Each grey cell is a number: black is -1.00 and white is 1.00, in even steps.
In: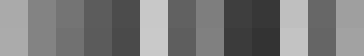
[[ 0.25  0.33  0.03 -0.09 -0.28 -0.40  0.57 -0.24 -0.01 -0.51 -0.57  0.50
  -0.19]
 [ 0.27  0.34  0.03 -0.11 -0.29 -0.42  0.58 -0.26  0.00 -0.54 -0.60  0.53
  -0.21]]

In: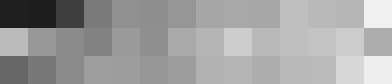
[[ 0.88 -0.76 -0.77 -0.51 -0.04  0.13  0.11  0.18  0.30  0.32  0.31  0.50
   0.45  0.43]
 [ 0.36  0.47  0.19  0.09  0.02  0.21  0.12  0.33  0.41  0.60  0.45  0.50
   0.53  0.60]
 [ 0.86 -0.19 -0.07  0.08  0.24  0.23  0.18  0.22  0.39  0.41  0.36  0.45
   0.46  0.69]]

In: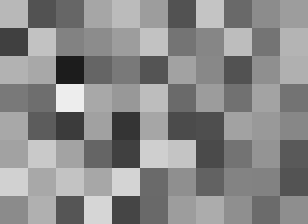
[[ 0.23  0.44 -0.36 -0.20  0.30  0.47  0.23 -0.36  0.54 -0.18  0.10]
 [ 0.41 -0.50  0.52  0.02  0.10  0.23  0.52 -0.09  0.05  0.48 -0.09]
 [ 0.38  0.40  0.32 -0.78 -0.21 -0.05 -0.34  0.27  0.07 -0.36  0.12]
 [-0.10 -0.05 -0.14  0.86  0.32  0.19  0.48 -0.17  0.22 -0.11  0.28]
 [ 0.06  0.32 -0.28 -0.54  0.26 -0.59  0.30 -0.41 -0.39  0.27  0.20]
 [-0.30  0.27  0.58  0.28 -0.21 -0.50  0.62  0.54 -0.42 -0.10  0.16]
 [-0.35  0.64  0.32  0.53  0.31  0.66 -0.17  0.12 -0.23  0.03  0.02]
 [ 0.11  0.09  0.38 -0.33  0.68 -0.46 -0.18  0.23  0.35  0.12 -0.16]]

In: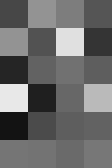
[[-0.33 -0.44  0.15 -0.02]
 [-0.59  0.15 -0.36  0.76]
 [-0.26 -0.71 -0.23 -0.11]
 [ 0.46  0.82 -0.76 -0.19]
 [-0.23 -0.85 -0.41 -0.26]
 [-0.07 -0.08 -0.10 -0.17]]

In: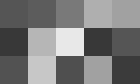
[[ 0.26 -0.33 -0.28 -0.05  0.37]
 [-0.33 -0.56  0.43  0.82 -0.56]
 [-0.54 -0.36  0.56 -0.38  0.26]]

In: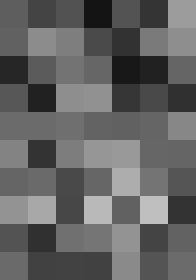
[[ 0.22 -0.26 -0.47 -0.36 -0.84 -0.35 -0.59]
 [ 0.11 -0.24  0.10 -0.01 -0.42 -0.61 -0.04]
 [-0.21 -0.70 -0.29 -0.10 -0.20 -0.81 -0.74]
 [-0.62 -0.32 -0.74  0.11  0.14 -0.58 -0.43]
 [ 0.06 -0.16 -0.16 -0.13 -0.22 -0.24 -0.21]
 [-0.21  0.03 -0.60 -0.02  0.18  0.20 -0.20]
 [-0.33 -0.21 -0.17 -0.43 -0.20  0.36 -0.09]
 [-0.60  0.15  0.32 -0.44  0.45 -0.24  0.50]
 [-0.23 -0.35 -0.62 -0.12 -0.08  0.15 -0.47]
 [-0.16 -0.17 -0.49 -0.48 -0.49  0.08 -0.34]]

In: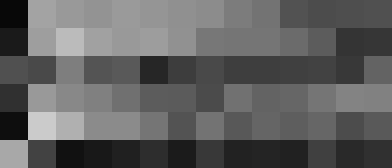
[[-0.37 -0.94  0.28  0.20  0.15  0.21  0.17  0.13  0.10 -0.03 -0.10 -0.36
  -0.40 -0.39]
 [-0.58 -0.80  0.24  0.47  0.26  0.20  0.23  0.14 -0.07 -0.08 -0.08 -0.16
  -0.28 -0.59]
 [-0.22 -0.37 -0.43 -0.01 -0.34 -0.30 -0.70 -0.52 -0.43 -0.51 -0.51 -0.50
  -0.48 -0.56]
 [ 0.01 -0.62  0.20  0.07  0.00 -0.12 -0.28 -0.29 -0.41 -0.11 -0.22 -0.20
  -0.08  0.03]
 [-0.30 -0.89  0.59  0.38  0.09  0.09 -0.08 -0.35 -0.10 -0.31 -0.21 -0.26
  -0.20 -0.40]
 [-0.62  0.32 -0.48 -0.87 -0.81 -0.75 -0.65 -0.79 -0.56 -0.73 -0.72 -0.74
  -0.50 -0.68]]

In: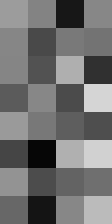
[[ 0.06  0.22  0.03 -0.82]
 [-0.10  0.05 -0.43 -0.05]
 [-0.62  0.04 -0.36  0.37]
 [ 0.67 -0.29  0.06 -0.41]
 [-0.39  0.21 -0.06 -0.26]
 [ 0.64 -0.46 -0.95  0.38]
 [-0.13  0.15 -0.40 -0.22]
 [ 0.47 -0.19 -0.84  0.06]]
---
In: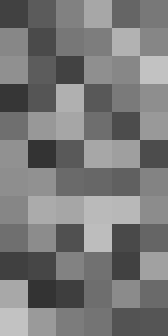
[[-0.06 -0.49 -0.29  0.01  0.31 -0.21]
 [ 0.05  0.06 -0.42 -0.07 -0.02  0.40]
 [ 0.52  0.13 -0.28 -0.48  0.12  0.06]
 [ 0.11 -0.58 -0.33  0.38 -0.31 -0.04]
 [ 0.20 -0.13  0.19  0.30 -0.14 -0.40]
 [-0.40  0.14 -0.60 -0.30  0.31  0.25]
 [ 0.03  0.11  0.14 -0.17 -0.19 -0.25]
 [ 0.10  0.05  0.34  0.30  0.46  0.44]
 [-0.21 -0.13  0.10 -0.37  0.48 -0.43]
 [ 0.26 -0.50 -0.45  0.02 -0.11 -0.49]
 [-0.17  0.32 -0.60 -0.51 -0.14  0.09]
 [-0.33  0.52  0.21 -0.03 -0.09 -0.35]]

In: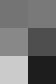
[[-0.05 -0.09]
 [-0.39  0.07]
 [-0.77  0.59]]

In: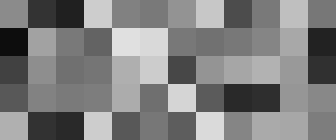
[[-0.07  0.09 -0.60 -0.75  0.61  0.01 -0.05  0.15  0.56 -0.40 -0.05  0.50]
 [-0.73 -0.90  0.27 -0.05 -0.22  0.76  0.70 -0.06 -0.11 -0.06  0.04  0.32]
 [-0.62 -0.49  0.11 -0.12 -0.08  0.37  0.60 -0.44  0.16  0.30  0.40  0.20]
 [ 0.07 -0.31  0.02 -0.04 -0.02  0.35 -0.13  0.67 -0.29 -0.68 -0.64  0.18]
 [-0.02  0.38 -0.61 -0.68  0.61 -0.31 -0.07 -0.27  0.71  0.04  0.33  0.31]]

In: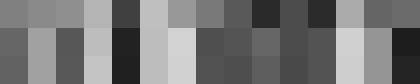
[[-0.16  0.00  0.08  0.12  0.41 -0.50  0.50  0.19 -0.05 -0.30 -0.67 -0.40
  -0.66  0.33 -0.21]
 [-0.77 -0.20  0.26 -0.32  0.48 -0.73  0.48  0.65 -0.38 -0.34 -0.20 -0.40
  -0.35  0.63  0.17]
 [-0.72 -0.23  0.26 -0.31  0.54 -0.75  0.48  0.64 -0.36 -0.39 -0.26 -0.43
  -0.35  0.61  0.17]]

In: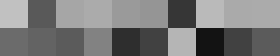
[[ 0.34  0.51 -0.30  0.30  0.34  0.21  0.17 -0.58  0.46  0.33]
 [-0.29 -0.16 -0.22 -0.29  0.02 -0.64 -0.49  0.42 -0.85 -0.49]]

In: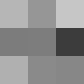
[[ 0.55  0.43  0.18]
 [-0.53 -0.03 -0.02]
 [ 0.06  0.38  0.08]]

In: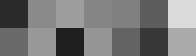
[[ 0.72 -0.67  0.08  0.24  0.04  0.00 -0.27]
 [ 0.34 -0.17  0.19 -0.76  0.17 -0.22 -0.57]]

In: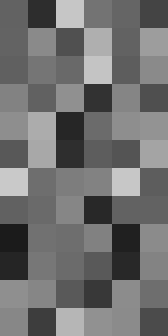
[[-0.47 -0.23 -0.65  0.55 -0.10 -0.21]
 [ 0.23 -0.22  0.08 -0.37  0.37 -0.23]
 [ 0.08 -0.25 -0.08 -0.18  0.54 -0.27]
 [-0.38  0.02 -0.24  0.13 -0.61  0.04]
 [ 0.15  0.11  0.35 -0.70 -0.16  0.11]
 [ 0.29 -0.31  0.32 -0.64 -0.27 -0.34]
 [-0.27  0.58 -0.14 -0.02  0.02  0.56]
 [-0.23 -0.24 -0.17  0.05 -0.69 -0.23]
 [ 0.09 -0.79 -0.11 -0.14  0.01 -0.75]
 [ 0.03 -0.71 -0.07 -0.16 -0.30 -0.69]
 [-0.14  0.12  0.05 -0.30 -0.56  0.10]
 [-0.41  0.06 -0.52  0.43  0.14  0.09]]
